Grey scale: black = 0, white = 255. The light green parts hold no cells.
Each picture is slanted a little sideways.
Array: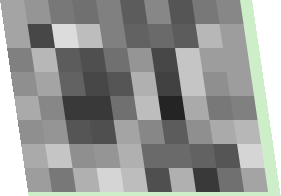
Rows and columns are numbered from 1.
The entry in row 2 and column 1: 164
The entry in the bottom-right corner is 164
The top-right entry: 135
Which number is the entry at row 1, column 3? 120
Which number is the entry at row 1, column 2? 149
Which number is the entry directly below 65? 36
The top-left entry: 164
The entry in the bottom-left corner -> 157
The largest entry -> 220
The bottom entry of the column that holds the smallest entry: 176
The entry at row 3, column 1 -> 128
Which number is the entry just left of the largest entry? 71
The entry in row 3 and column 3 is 92
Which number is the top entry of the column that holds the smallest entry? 135
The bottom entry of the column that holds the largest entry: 176
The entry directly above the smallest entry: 65
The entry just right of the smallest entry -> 170

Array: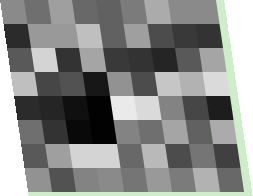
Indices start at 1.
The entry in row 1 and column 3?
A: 159
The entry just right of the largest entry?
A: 218
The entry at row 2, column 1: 43
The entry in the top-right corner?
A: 138
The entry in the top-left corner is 138
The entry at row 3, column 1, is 89
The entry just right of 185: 76
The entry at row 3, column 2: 212
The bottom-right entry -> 104
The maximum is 234
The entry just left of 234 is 2
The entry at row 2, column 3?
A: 153
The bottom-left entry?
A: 146
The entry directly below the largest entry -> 131
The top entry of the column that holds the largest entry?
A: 97
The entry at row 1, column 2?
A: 111

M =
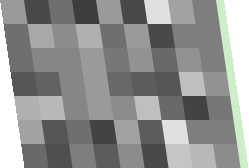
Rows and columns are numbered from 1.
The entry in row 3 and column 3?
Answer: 134
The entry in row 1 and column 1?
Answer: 154
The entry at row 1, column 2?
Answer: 73
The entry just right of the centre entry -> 92
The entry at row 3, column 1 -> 111
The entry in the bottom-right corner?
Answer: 140
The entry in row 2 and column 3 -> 140
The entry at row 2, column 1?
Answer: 111
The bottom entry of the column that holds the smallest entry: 92
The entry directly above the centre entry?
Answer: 119
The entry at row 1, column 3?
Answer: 111
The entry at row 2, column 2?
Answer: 168
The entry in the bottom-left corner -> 105
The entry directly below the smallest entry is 176

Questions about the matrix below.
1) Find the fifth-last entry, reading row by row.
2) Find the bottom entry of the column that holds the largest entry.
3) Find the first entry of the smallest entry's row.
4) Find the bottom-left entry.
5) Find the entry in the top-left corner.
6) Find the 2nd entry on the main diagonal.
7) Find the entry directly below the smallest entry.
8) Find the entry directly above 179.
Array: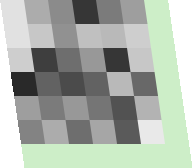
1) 172
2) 233
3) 41
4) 131
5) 225
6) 199
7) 158
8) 104

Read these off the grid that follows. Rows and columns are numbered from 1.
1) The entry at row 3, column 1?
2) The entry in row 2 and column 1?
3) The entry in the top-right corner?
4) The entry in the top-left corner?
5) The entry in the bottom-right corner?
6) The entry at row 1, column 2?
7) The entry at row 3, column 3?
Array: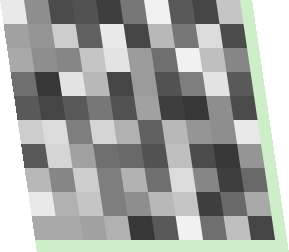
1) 169
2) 161
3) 197
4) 233
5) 69
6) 142
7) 134

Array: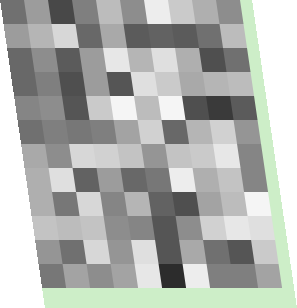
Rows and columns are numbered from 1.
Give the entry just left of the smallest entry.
231
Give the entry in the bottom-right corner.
163
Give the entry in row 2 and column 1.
156
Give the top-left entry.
112
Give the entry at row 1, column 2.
156
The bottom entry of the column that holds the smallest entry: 44
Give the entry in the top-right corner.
141
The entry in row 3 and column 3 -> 91
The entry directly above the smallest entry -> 85
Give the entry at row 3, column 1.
104
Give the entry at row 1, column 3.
72
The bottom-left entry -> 119
